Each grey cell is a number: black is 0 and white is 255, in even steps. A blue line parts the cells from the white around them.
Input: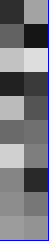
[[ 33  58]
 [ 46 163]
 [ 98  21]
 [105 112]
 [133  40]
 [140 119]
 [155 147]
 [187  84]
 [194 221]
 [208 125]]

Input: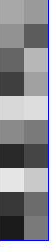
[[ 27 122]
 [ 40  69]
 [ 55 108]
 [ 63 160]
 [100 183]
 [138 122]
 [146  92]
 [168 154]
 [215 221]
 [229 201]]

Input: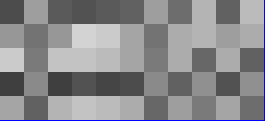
[[ 63 138  63  82  69  76 138  97 144  82 144]
 [ 76 158  90  82  90  97 158 109 180  97 187]
 [151 115 151 211 203 165 115 172 180 158 172]
 [165  97 180 195 187 172 103 158 122 165 109]
 [203 122 195 195 187 165 122 172 103 172  97]]

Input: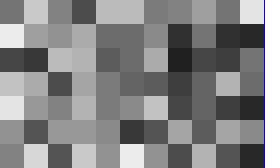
[[ 70  56 187 179  92 108 171  32  70  62 116]
 [116 201 130  76 187 187 123 130 159 116 228]
 [130 215  84 201 146 236 146  76 179  84  40]
 [146  84 152 152 138  56  84 165  92 165 138]
 [194 171  76 165 123 100  92  62 100 179 108]
 [228 152 130 179 123 138 194  70 100  62  40]
 [236 159 146 171 108 108 138  48 116  48  40]]

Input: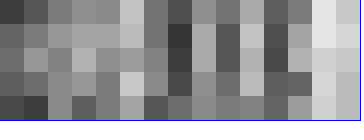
[[ 61  86 123 143 137 194 115  79 143 115 170  94 123 229 200]
 [ 73  61 137  94 123 163  86 109 137 123 130 101 156 207 186]
 [ 94 109 137 150 123 200 137  73 143 109 186  94 101 214 186]
 [101 123 150 163 163 186 115  53 170  86 194  79 163 229 214]
 [109 150 130 178 143 156 130  61 170  86 178  73 178 207 200]]

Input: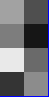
[[ 52 140]
 [125  22]
 [162  79]
 [233 106]]

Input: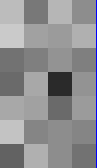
[[ 98 176 141 114]
 [106 168  42 147]
 [114 127 147 127]
 [168 161 106 155]
 [188 120 182 141]
 [195 133 141 133]
 [202 161 155 176]]

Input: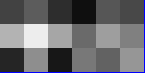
[[ 37 142  23 120  98 150]
 [ 66  92  45  15  86  72]
 [179 237 166 106 158 128]]

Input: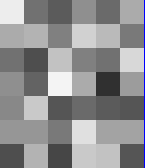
[[ 78 179  70 201 194  85]
 [113  78 194 128 113 216]
 [136 201  85 106  91  85]
 [143  99 244 171  48 156]
 [150 150 121 224 163 163]
 [171 179 128 209 186 121]
 [237 113  91 143 106 171]]
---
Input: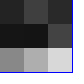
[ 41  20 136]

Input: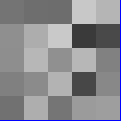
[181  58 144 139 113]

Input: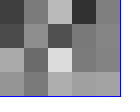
[127 121 220 122]

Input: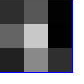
[  2 200  33]

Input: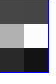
[ 69 177]

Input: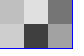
[117  63]

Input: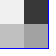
[ 56 192]

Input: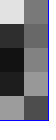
[121  46]
